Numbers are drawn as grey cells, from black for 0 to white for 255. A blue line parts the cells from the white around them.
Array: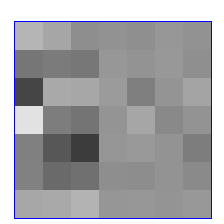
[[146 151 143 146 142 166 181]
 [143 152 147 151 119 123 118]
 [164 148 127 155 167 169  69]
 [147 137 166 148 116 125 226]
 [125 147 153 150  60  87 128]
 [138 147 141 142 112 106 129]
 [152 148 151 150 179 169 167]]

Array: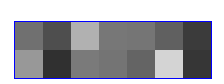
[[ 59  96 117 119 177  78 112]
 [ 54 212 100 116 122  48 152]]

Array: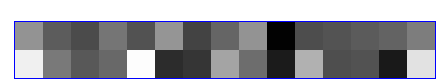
[[125  99  91  83  77   2 147 101  67 149  82 117  75  92 147]
 [226  25  82  78 177  27 109 164  53  44 253 104  88 121 240]]

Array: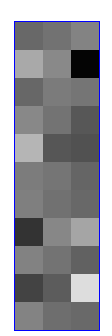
[[131 114 104]
 [  4 137 169]
 [117 123 103]
 [ 87 115 136]
 [ 81  86 181]
 [101 117 124]
 [104 113 127]
 [165 135  51]
 [ 97 115 130]
 [221  92  67]
 [105 110 131]]

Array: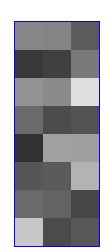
[[ 92 132 134]
 [122  64  56]
 [223 138 146]
 [ 82  76 106]
 [158 161  50]
 [179  91  86]
 [ 71  99 106]
 [ 88  75 199]]

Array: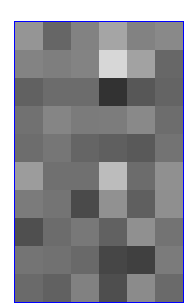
[[137 130 165 130 102 149]
 [103 162 215 131 126 131]
 [100  87  50 108 108  97]
 [109 137 124 123 133 113]
 [115  89  95 101 118 109]
 [144 108 188 112 112 156]
 [143  95 145  74 116 123]
 [115 144  97 120 108  79]
 [123  64  70 105 113 116]
 [106 139  78 129  97 106]]
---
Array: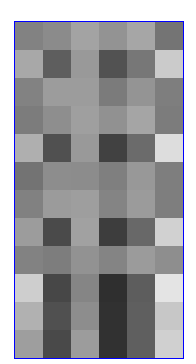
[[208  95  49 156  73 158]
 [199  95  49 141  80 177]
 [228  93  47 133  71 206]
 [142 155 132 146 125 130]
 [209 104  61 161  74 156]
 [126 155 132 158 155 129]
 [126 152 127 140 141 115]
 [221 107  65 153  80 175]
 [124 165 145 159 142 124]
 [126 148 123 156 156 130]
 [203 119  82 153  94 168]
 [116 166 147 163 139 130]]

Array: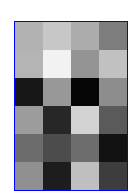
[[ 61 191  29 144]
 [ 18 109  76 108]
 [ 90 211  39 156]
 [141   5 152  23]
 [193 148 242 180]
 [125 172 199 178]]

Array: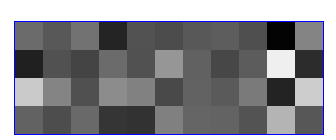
[[ 87 180  83  99 101 128  50  53 105  77  98]
 [205  35 122  90  98  73 129 140  80 132 202]
 [ 44 239  92  71  97 150  81 107  68  81  32]
 [132   3  79  93  88  76  82  36 114  88 107]]

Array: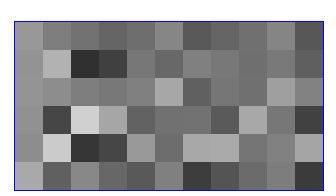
[[ 59 125 107  84  61 128  89 103 136  96 169]
 [165 129 117 170 168 109 153  70  54 203 141]
 [ 65 119 168  90 114 113  98 166 208  70 145]
 [130 159 112 118  96 167 128 120 126 141 148]
 [ 95 121 111 120 128 104 119  64  48 178 147]
 [ 87 133 112 101  89 134 110 101 114 126 152]]

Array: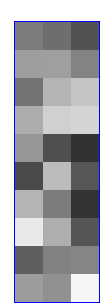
[[246 145 157]
 [133 129  95]
 [ 85 174 233]
 [ 51 124 180]
 [ 86 188  74]
 [ 50  79 151]
 [213 208 173]
 [197 180 115]
 [131 159 158]
 [ 82 110 124]]

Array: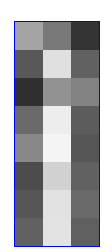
[[ 95 227  97]
 [106 226  86]
 [ 97 209  75]
 [ 86 244 136]
 [ 92 237 105]
 [130 146  47]
 [ 97 224  88]
 [ 51 121 164]]
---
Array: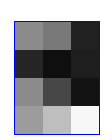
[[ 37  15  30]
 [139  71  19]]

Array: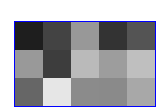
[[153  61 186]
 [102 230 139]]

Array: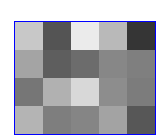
[[164  94 108]
 [118 177 216]]

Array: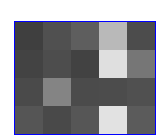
[[ 67  77  66]
 [ 74 132  75]]

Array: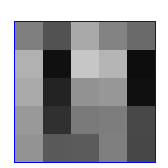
[[177  16 198]
 [170  35 146]]

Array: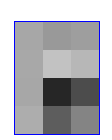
[[168 194 183]
 [167  38  76]]

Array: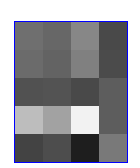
[[107  99 128]
 [ 81  83  73]]

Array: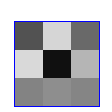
[[217  16 181]
 [131 142 133]]
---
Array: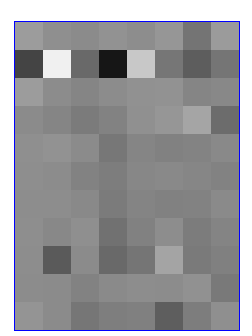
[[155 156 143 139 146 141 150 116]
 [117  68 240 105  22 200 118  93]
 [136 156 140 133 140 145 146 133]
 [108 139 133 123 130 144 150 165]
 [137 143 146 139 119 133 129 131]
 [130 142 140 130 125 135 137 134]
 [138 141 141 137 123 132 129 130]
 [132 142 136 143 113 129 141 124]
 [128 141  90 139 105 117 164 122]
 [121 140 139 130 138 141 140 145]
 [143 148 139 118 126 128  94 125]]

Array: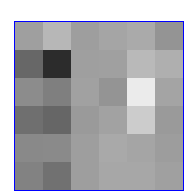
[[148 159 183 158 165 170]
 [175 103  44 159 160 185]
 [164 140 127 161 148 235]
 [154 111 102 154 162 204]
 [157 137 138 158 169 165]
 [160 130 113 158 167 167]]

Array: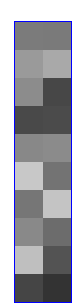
[[122 123]
 [169 154]
 [ 71 140]
 [ 75  73]
 [139 136]
 [115 200]
 [196 118]
 [108 137]
 [ 83 191]
 [ 51  69]]

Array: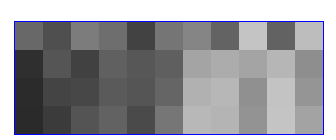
[[189 104  79 124 110  66 117 133  99 196  98]
 [142  47  85  65  96  87  95 164 172 164 182]
 [149  43  68  71  90  85 101 177 183 144 195]
 [163  42  59  84  98  74 118 184 180 147 196]]

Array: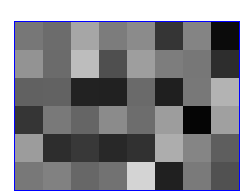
[[ 11 119 108 166 124 139  53 132]
 [ 45 147 107 189  79 158 125 119]
 [179  97  98  34  33 106  31 120]
 [160  53 121 101 139 109 157   5]
 [ 94 156  45  56  40  49 173 133]
 [ 81 120 129 103 114 212  32 122]]

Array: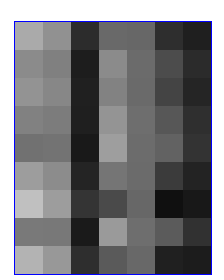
[[ 31 170 145  44 105 103  46]
 [ 43 139 128  29 139 107  76]
 [ 37 147 135  32 130 106  68]
 [ 47 129 124  31 148 110  87]
 [ 51 113 115  25 158 108  98]
 [ 35 157 140  36 117 107  59]
 [ 24 192 157  52  74 103  16]
 [ 49 121 120  26 154 110  91]
 [ 28 179 152  46  90 104  32]]
